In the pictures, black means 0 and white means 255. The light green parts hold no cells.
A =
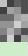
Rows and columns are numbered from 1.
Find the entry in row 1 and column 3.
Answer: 94
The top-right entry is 79
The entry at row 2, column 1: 64

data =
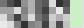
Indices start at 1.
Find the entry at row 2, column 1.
161
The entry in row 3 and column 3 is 65
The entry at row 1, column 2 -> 77
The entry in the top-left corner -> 116
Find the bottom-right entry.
193
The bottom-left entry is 233
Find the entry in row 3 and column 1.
219
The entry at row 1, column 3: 50
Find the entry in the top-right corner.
77

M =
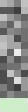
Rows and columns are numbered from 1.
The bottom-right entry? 113
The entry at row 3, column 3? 126
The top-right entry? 194
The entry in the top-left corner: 181
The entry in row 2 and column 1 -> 88
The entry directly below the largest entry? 88
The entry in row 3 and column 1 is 194
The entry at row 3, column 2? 153
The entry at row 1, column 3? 126
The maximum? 235
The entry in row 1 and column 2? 166
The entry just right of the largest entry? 138

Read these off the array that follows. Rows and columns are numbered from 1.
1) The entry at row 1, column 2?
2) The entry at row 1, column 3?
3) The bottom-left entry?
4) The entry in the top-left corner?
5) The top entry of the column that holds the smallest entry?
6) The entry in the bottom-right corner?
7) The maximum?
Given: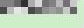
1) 129
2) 101
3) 74
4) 129
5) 48
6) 101
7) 230

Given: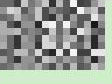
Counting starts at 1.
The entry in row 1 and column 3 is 65
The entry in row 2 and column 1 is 147
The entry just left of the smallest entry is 173
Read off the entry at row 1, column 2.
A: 105
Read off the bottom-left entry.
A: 105
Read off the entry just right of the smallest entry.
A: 134
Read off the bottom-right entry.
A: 159
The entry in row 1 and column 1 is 105
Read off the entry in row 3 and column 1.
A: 105
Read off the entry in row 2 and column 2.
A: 214
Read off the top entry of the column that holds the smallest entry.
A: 147
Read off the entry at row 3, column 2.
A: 120
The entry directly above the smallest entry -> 229
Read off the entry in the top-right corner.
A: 198
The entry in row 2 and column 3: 198
